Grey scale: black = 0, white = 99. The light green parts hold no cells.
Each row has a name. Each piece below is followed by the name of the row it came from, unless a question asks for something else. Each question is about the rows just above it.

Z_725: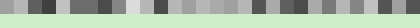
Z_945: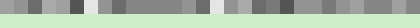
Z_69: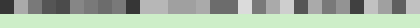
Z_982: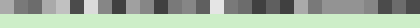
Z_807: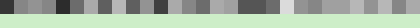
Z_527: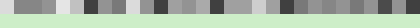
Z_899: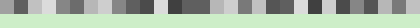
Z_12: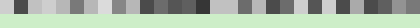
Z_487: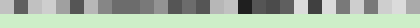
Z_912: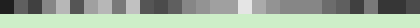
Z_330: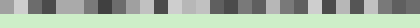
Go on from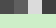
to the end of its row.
[85 47 80 47 80 85 66]
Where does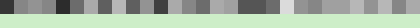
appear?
Z_807
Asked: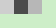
Z_330
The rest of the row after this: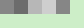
[37 29 85 25 37 37 71 80 47 75 33 37 85 25 80 29 52 33 71 47 75]
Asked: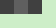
Z_982

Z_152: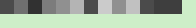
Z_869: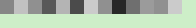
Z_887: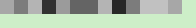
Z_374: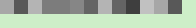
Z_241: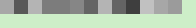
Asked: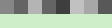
Z_374
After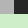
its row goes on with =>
[48 75 75 65]
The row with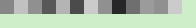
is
Z_869

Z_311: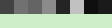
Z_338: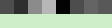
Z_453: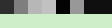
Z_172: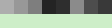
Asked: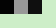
Z_453
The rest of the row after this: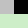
[59  6  6]
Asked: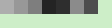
Z_172
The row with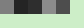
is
Z_172
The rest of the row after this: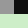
[6]
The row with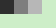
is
Z_453

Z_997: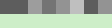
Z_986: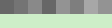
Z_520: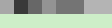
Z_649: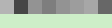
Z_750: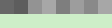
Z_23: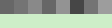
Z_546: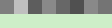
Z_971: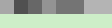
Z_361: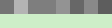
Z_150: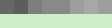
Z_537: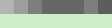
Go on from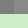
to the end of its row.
[53 61 65 61]
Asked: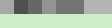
Z_971

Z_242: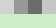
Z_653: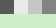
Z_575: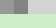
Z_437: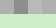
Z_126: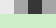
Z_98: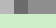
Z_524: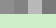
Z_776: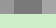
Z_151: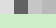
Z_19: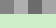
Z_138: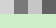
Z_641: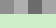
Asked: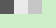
Z_653
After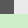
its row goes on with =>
[77 51]

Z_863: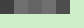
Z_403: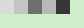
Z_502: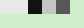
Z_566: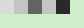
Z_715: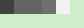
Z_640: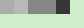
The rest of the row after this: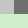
[72 21]
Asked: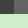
Z_715
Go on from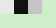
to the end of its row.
[34]
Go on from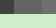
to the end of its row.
[94]

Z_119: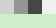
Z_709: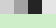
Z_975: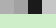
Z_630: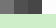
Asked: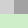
Z_709
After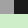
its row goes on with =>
[77]

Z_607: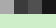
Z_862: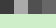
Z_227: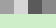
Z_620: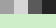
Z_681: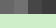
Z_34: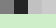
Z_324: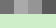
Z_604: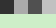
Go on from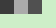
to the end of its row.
[40]
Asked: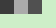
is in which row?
Z_862

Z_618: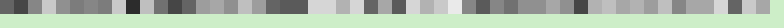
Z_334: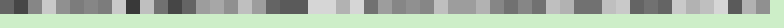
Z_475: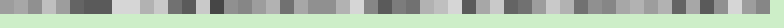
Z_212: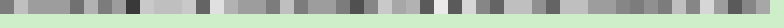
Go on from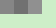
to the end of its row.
[56 65 56 27 69 74 65 69 61 74 52 65 65 83 39 78 65]
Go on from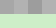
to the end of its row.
[39 65 35 56 83 61 52]
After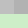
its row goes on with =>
[44 44 74 78 39 44 39 78 69 74 83 35 69 56]
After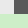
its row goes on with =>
[83 52 39 74 74 56 39 74 74 61 61 52 48 56 48 74 52 83 61 35 52 65]
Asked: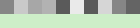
Z_212
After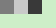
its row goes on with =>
[74 44 27 39 61 65 56 74 61 39 35 35 83 83 69 83 44 61 52 56 52 74 61 61
 69 52 44 52 44 74 69 44 44 74 78 39 44 39 78 69 74 83 35 69 56]
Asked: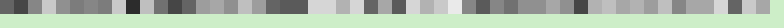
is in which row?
Z_618

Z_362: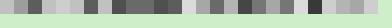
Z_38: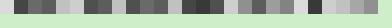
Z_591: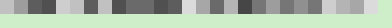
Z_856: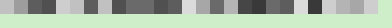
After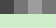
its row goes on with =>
[56 46 80 70 65 85]
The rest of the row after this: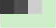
[56 36 61 51 85 22 80 75 65 56]
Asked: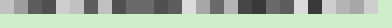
Z_856
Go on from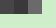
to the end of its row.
[36 85 22 80 70 65 80]
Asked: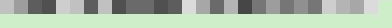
Z_591
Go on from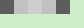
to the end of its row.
[75 31 41 41 31 36 85 65 41 70 27 46 65 46 85 22 80 70 65 80]
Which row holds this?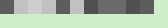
Z_362

